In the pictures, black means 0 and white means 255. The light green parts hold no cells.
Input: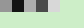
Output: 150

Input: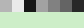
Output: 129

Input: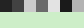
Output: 106

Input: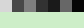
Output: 72

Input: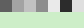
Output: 163

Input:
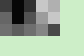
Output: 102
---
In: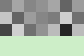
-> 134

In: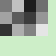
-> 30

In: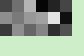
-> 180

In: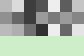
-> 61

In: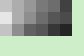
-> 151

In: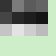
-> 91

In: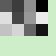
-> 143

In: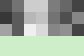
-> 205

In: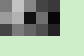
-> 134
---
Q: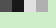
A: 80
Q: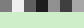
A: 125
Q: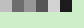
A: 191
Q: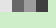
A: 228
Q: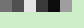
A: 114
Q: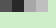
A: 83
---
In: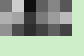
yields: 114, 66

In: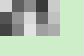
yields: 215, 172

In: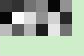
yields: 60, 114

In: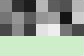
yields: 137, 71

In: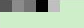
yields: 85, 191

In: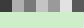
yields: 59, 89
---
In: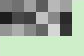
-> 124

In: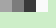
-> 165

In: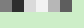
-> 125

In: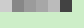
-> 205

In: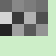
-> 101

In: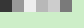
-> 54

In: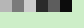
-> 182

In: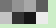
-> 116

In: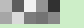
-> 188

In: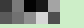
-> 57
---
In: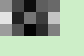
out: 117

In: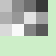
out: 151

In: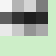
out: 50

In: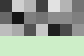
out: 139

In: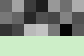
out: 70

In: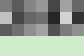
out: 38

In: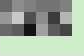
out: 140
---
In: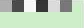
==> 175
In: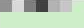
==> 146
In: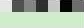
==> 229
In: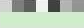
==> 210
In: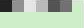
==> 35
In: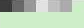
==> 59
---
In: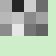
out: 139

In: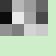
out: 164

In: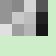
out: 189

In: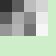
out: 138

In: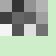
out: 93

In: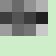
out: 61

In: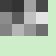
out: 193
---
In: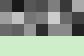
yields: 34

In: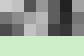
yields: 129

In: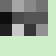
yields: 145

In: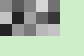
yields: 195

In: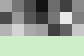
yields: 199

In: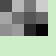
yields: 5

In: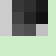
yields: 192

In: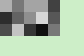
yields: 120

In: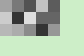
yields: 151

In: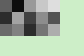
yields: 173
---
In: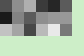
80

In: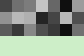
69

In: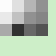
252

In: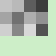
196

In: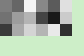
125

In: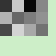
51
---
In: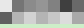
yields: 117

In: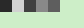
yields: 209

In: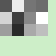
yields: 236

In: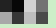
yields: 7

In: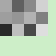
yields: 96

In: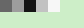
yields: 157

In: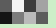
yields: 243

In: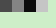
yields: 132
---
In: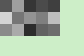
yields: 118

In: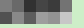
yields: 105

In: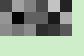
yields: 5

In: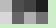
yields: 78

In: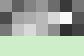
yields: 163

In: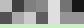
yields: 64
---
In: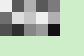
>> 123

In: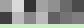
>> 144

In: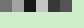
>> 56

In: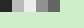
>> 100

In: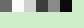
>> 138

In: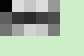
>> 152

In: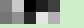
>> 63

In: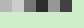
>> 151
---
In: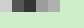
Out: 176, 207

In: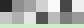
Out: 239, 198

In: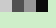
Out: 11, 203

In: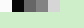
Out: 214, 251

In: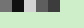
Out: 60, 115

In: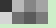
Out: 164, 213

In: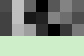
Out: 99, 65

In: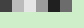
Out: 108, 65
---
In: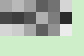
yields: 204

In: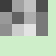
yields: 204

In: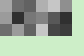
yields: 155

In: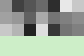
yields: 180

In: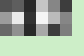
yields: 144

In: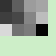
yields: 113

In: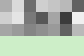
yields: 154

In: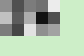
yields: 70

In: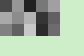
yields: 97
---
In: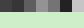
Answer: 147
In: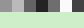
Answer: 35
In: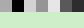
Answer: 149
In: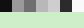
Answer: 184
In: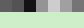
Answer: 148
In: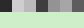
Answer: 62
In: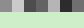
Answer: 99
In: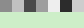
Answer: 158
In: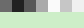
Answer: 170
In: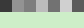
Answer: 188
